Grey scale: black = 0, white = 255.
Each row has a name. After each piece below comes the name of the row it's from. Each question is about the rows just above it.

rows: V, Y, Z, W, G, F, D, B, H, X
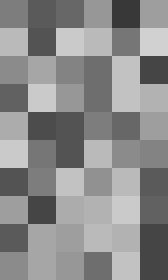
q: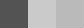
Y
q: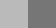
Y
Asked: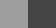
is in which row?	B

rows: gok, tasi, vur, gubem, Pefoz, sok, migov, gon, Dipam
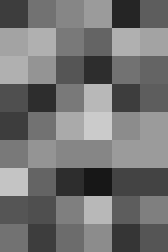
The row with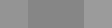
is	sok
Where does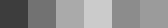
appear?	Pefoz
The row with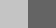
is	migov
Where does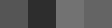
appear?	vur
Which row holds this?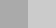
Pefoz
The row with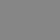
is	sok
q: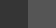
Dipam

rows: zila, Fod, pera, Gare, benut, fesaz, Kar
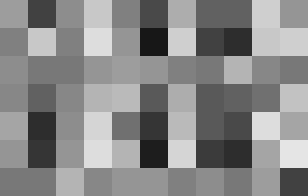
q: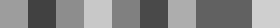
zila
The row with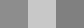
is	zila
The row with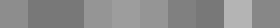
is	pera
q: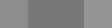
pera
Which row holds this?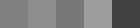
Kar
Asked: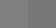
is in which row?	pera
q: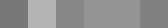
Kar

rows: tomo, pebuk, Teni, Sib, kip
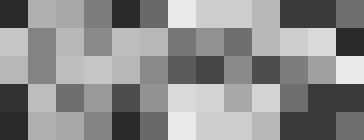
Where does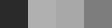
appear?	tomo
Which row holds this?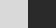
pebuk
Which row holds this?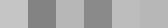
pebuk
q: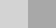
Sib
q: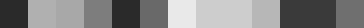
tomo
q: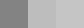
Teni

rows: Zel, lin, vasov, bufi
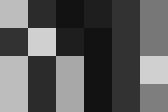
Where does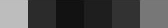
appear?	Zel
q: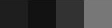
lin
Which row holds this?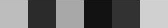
vasov
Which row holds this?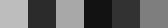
bufi

